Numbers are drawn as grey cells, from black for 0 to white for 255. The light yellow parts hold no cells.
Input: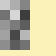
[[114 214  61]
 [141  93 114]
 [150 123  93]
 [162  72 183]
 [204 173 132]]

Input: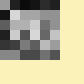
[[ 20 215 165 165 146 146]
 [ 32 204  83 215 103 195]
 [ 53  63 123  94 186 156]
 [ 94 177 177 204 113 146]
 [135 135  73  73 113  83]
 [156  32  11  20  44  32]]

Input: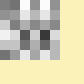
[[115 155 230 166 230 184]
 [127 115 251 145 251 145]
 [145 155 230 184 230 166]
 [196 196 115 175 104 184]
 [206 127 175 136 166 136]
 [241 218  86 206  56 218]]

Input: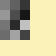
[[108 163  66]
 [117  42 193]
 [128  97  54]
 [151  77  22]]

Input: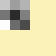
[[117  43 127]
 [199 158 179]
 [253 107  75]]

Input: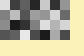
[[ 84  96 232  74  27 170  74]
 [128 189  84 158 149 213 106]
 [140  27  50 128 222 180 213]
 [222  62  96  38 201  50 149]]

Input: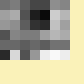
[[ 41 216  82 151 237 249 237]
 [ 82 133 124 124 160 182 171]
 [104 104  93 104  93 114 114]
 [114 124  93  70  70 142 133]
 [151 142  93  50  41 193 160]
 [160 171  82  29  10 205 182]]
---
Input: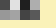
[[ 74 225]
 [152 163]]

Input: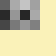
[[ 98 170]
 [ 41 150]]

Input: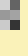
[[210 100]
 [153 163]]

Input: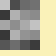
[[196  76]
 [ 56 177]]

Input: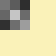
[[118  92]
 [102 197]]

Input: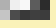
[[176 239]
 [197  76]]
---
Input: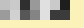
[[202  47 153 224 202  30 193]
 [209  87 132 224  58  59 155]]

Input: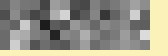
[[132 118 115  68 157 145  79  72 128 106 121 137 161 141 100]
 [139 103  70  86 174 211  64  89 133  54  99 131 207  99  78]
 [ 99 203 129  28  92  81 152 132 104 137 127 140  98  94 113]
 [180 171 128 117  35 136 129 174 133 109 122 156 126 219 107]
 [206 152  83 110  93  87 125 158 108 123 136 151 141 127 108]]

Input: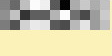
[[105 191 251 239  89   4 172 200 173 193 131]
 [194  52  95  94 180 251 112  74 156 203 144]
 [ 83 210 233 228  89  76 185 228 156 191 124]]

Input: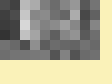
[[ 65 185 171 126 108 133 151  88 116  77]
 [ 76 198 135 139 112 102 172  72  97  63]
 [ 65 215 150 130 139 159 135  82 133  60]
 [ 66 193 164 120  95 134 147  90 110  51]
 [105  78 143  93 108 103 100 114 105 114]
 [116 117 120 122  84 130  83 107 112 110]]

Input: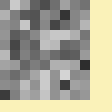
[[202 162  97  77 111 161 128 114 128]
 [126  89  83 142 124  52 134 152 177]
 [132 198  86 136  69 107 132 181 144]
 [ 92 108 136 184 199 198 175 118 149]
 [ 70 121  95 192 185 104 111 135 139]
 [ 81 128 105 133 108  89  94 154 184]
 [154 102 125 110 176 175 164  45 163]
 [108 131 165 202 147 212 138 144 130]
 [135 188 146 203 144  60 162 155 140]
 [128 174 159 196 146 174 139 151  59]]

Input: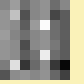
[[157 111 135 146 109 135 134]
 [193  81 135 146  70  92 148]
 [140  93 154 251 109  92 148]
 [133 111 135 146 110  94 156]
 [140  77 137 146 120  92 148]
 [140  93 115 236 109  92 148]
 [223  53 106 143  55   7 124]
 [140 146 135 146 103  64  84]]
